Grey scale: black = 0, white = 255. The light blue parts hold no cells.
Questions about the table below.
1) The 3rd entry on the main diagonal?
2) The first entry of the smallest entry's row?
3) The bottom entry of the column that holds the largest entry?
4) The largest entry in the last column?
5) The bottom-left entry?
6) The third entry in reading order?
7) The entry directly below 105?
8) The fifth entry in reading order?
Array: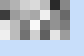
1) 124
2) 156
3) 208
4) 156
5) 239
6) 208
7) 124
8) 188

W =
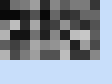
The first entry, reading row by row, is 19
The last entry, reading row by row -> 135
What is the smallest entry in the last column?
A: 54
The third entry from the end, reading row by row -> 54
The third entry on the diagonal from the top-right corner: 73
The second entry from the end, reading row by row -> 54
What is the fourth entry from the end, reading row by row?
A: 189
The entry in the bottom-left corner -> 179
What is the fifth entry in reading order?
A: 42
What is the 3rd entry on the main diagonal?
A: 42

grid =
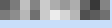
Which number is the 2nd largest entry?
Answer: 213
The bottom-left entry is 123
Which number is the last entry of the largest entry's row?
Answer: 112
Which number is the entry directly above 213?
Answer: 153
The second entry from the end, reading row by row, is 92
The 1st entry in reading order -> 92
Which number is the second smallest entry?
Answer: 80

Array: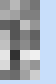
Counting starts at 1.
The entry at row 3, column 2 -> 85
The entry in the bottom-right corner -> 205
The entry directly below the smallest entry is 85
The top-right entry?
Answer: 117
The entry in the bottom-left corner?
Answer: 117
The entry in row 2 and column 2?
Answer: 161
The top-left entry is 149
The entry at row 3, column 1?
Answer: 97
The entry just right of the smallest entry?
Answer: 229
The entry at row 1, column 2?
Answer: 184
